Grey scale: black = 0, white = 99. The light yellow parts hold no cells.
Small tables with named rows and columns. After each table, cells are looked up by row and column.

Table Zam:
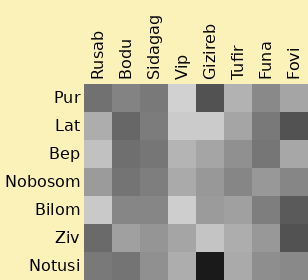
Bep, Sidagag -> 46
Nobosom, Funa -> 59
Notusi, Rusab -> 47
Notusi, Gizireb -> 10
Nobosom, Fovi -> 52
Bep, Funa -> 46
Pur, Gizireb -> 32
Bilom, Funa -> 49
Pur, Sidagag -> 47
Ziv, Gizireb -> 76
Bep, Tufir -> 56
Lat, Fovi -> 32
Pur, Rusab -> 44
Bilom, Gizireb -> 60
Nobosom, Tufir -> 52
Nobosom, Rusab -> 60
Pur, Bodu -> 51
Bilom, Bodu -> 52
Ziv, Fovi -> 32
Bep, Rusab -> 75
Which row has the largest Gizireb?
Lat

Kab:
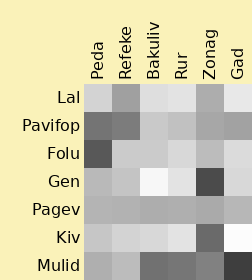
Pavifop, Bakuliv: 78
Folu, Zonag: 73
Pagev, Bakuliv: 67
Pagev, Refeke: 69
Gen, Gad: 84
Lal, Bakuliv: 86
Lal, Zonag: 67
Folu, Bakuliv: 79
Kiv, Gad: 98
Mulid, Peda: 68
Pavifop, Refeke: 48
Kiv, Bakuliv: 84
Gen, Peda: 72
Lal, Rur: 88
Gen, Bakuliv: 96
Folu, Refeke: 79
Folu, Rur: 84
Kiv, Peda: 77
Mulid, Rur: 46
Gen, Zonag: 29
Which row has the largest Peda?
Lal

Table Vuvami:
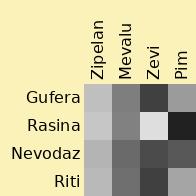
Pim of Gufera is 60
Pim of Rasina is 13
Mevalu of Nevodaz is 41
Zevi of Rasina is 86
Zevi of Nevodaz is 29
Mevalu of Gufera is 49
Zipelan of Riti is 72

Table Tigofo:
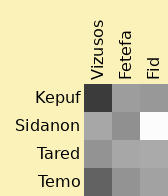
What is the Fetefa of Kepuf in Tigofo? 61
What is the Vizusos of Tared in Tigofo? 57
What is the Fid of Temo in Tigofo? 63
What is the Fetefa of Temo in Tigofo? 57
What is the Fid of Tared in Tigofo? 66
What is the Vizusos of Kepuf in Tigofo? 23
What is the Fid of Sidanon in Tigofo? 98
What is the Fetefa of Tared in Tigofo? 65
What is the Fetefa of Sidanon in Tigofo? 56
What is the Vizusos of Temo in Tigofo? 38
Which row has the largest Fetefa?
Tared

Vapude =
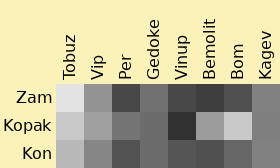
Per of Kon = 32
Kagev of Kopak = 49
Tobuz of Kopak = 78
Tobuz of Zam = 88
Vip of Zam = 57
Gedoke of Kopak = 42
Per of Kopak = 45
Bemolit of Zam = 24
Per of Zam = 28
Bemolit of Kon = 31
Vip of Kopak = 62
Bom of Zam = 31
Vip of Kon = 52
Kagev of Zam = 50
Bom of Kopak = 78
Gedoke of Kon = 42
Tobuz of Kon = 72

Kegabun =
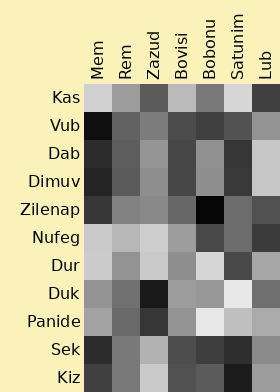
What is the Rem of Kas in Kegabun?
60
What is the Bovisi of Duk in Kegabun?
61
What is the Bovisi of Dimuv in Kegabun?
27
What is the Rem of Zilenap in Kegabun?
50
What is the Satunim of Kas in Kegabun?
83
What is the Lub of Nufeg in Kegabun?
23
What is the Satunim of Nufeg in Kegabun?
42
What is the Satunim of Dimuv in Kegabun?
22
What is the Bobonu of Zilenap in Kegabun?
2
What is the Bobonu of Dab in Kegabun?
56
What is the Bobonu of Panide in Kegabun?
90
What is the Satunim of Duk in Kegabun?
90
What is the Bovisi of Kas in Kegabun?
72
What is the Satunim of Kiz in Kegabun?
11
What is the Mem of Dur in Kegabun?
79
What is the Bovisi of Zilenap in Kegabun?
40
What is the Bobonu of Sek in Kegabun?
24

